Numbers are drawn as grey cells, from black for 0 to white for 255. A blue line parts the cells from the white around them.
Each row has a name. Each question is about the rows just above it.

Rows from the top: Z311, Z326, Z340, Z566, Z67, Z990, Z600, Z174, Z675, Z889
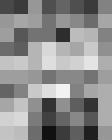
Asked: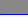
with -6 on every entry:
130 130
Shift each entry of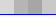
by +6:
222 187 172 207
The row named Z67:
195 201 181 222 201 209 228 174
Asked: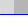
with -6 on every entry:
210 175
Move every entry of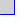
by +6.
215
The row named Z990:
158 158 151 115 136 136 115 158
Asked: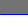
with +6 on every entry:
121 121

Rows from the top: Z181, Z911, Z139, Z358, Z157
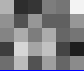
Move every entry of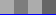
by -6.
166 119 166  96
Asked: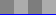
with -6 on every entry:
126 166 119 166
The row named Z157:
110 187  82 159 102 139
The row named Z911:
145  82 151  96  96 151

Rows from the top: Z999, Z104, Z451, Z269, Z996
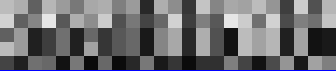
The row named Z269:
188 155  32  62 112  32 162  54  88 104  25 133 168  40 174  81  18 188 162 182  32 162  18  25
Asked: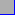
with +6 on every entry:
180
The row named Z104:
210  96 133 230  88 174 141 204  81 120  68 104 210  62 127  88 230 204 112 210  75 127 112 196
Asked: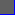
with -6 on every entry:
90
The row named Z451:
96 155  32  62 112  32 104  54  88 104  25 133 168  40 174  81  18 188 162 182  32 162  18  25

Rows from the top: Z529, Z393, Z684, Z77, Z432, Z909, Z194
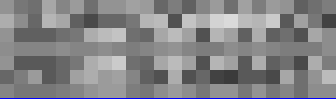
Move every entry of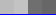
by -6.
181 189 105  97
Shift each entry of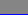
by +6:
139 139
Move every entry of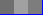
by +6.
117 167 131
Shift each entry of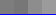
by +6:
131 125 147 161
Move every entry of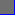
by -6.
105

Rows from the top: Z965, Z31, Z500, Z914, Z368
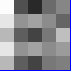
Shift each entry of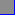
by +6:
146
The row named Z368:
184  94  67 120 127
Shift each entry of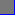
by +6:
126
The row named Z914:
230 147 162 140 155
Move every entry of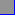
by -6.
141

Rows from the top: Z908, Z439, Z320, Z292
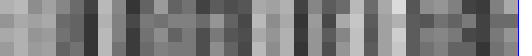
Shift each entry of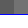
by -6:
86 108
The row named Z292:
155 177 155 161  99 114  53 185 114  59 107 128 121 121  78 141  99  72 185 141 177  53 149  78 149 192  92 161 198  92 114 128  99  99  53 114 134
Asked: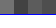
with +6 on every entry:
120  72  98  84
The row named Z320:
169 177 149 155 114  99  53 185 128  59 114 141  99 121  78 121  86  78 169 149 177  59 149  92 134 192  86 161 206  92 128 134 121  72  66 121 149
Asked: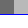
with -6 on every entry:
101 179

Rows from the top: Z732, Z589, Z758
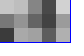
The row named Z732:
198 190 133  73 210
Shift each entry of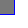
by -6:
114
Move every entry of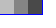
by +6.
196 139  79
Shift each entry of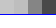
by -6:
192 184 127  67
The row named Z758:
59 169 161  93 176

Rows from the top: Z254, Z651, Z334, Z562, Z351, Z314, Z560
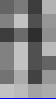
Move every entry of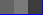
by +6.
106 128  66
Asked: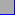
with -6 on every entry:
165
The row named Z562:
129 194  80 186

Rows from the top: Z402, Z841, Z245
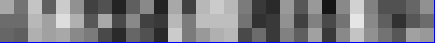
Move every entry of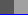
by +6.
93 167
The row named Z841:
108 108 184 161 222 176  87 168  73 137  65  57 184 123 190 190 190 115  49  57 145  65 129  73 115 229 137  95  49  87 108
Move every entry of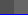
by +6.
87 108
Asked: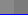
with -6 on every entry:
131 117

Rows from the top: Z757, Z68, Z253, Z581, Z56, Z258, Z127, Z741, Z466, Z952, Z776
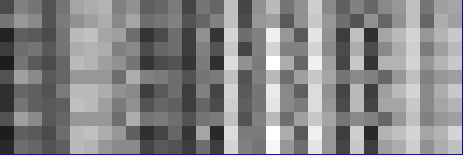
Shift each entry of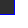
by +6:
53
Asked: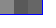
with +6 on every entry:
143  95 108
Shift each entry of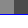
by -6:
131  69
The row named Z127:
47 102  95  83 123 186 186 173 145 137  61  89 110  61 129  69 212  89 117 234 137  95 220 145  69 186  61 159 186 212 137 173 200

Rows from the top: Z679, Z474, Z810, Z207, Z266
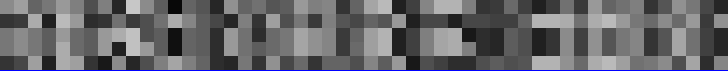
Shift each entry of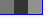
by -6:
113  46 139
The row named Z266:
52  71 159  32 172 159  52  24 139  38  79 127 165 127 100  45  38 119  52 145  71 106  52 100 100  79 133  93 153  24  79  64  45  45  79  93  79  85 179 179 145 106 172 186 159 113 119 139  79 165  45 133
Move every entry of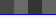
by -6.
65 100  46  94
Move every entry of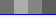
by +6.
119 178 139  99
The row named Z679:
139 159 100 119 153 127  79 127  38 199 139  93   8 100  85  38 145 100 113  85  93 153 127 133  52 100 165 186  32  64 133 179 179 127  52  58 106  64  32  58 113  58 153 100 113 127  52  85 145 119  71  38
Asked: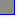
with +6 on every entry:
145
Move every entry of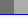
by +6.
119 178

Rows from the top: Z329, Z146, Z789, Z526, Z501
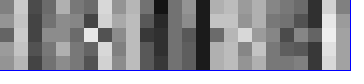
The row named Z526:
155 195  82 120 176 120 100 216 128 188  88  48 114  94  27 176 188 134 195 120  94  88  56 224 162
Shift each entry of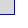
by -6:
210
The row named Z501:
148 182  68 114 140 120  82 210 140 188  88  56 114  94  27 176 188 148 176 120 120 128  56 216 162
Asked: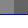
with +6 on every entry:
140 106
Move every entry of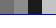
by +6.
120 146  33 201

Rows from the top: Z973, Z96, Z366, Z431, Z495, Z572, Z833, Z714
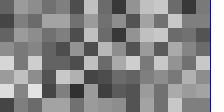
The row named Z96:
69 127 107 163 163 113 155 113 141  83 163 113 200 127 127
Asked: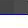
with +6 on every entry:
75 83
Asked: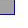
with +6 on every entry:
169

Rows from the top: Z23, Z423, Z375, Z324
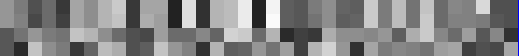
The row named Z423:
150 129  72 107  64 165 142 180 195  56 173 158  34 223  49 180 188 235  34 250  94  87 115 142  94 100 202 123 188 115 202 107 129 129 123  87  80
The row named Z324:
87  42 195 142 123  56 100 188 173  80  94 195 150 129  49 180  94 100 150 115 158  64 180 210 150  49 165 123 135 129 115 158 165  64  80  72 165
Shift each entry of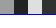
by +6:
164  40 229  55
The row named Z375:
87 115 150 123 115 195 180 142 107  80  72 158 107 107 135 100 210 202 107 180  42  64  56 173 142 142 135 150  94 173 202 135 107 158  87 135  49
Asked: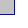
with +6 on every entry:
201

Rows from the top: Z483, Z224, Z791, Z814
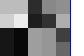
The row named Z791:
22   8 158 150  63
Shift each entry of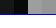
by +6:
28  14 164 156
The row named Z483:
188 188  44 136 143

